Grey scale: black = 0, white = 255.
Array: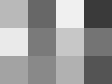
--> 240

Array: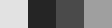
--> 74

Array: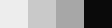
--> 167

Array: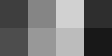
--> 209

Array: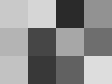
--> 42

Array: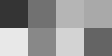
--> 181

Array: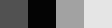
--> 162
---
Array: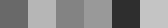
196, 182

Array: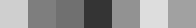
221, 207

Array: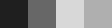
216, 175

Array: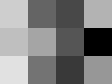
225, 206

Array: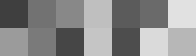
225, 218

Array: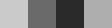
202, 174

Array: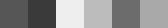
238, 188

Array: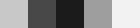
242, 200
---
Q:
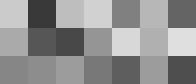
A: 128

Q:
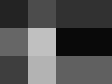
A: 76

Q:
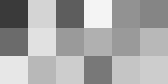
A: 244

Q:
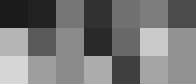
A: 112

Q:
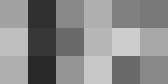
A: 175

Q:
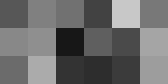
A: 66

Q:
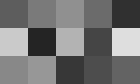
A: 144
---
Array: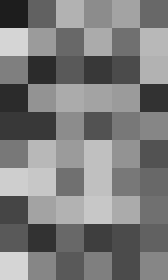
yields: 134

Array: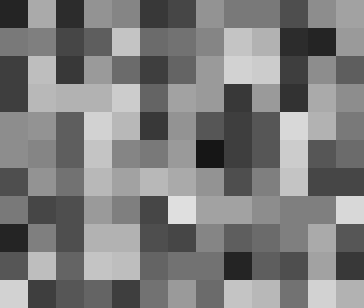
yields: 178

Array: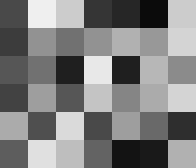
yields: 177

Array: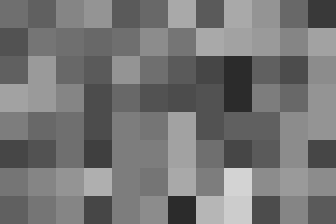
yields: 90

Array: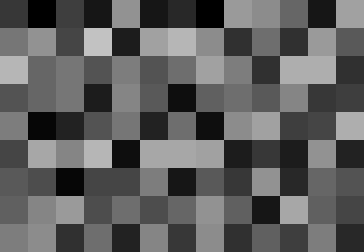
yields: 40
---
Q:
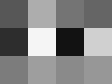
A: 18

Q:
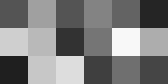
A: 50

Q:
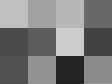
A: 204

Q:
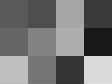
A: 174

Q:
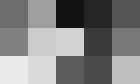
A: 210

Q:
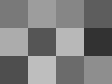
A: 184

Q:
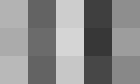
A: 213

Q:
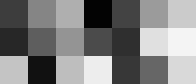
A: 148

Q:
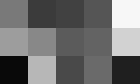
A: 91

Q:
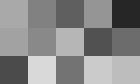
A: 182
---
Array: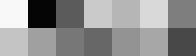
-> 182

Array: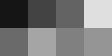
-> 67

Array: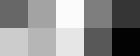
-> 251

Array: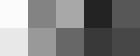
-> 168

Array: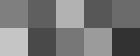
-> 178

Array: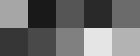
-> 85
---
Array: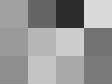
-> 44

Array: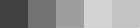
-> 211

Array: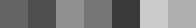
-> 203

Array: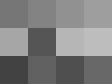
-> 145

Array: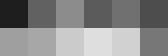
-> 112

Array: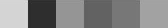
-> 119

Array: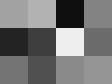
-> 15

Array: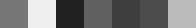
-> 76

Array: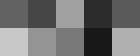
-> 44
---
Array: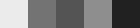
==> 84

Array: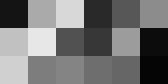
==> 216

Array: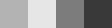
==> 124

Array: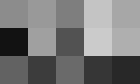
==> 126

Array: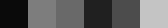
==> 105

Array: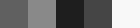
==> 30
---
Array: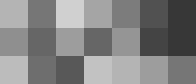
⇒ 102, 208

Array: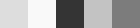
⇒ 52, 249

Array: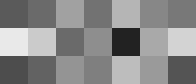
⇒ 142, 233

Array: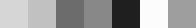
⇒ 136, 252

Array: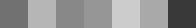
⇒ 150, 204

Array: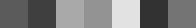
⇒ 147, 226

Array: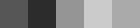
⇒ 149, 203
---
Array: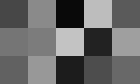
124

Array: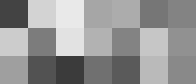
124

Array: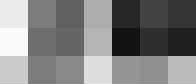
110

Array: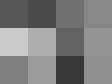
174

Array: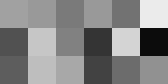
198

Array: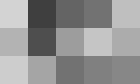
78
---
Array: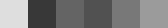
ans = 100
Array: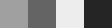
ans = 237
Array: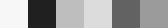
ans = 190
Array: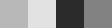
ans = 43
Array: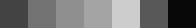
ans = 143
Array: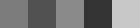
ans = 138
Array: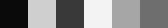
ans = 57
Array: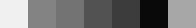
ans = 115
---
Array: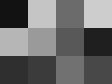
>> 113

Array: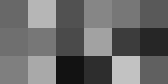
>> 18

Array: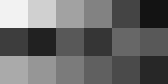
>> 123

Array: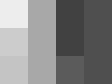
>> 91

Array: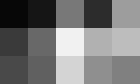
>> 212

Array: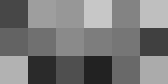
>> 79
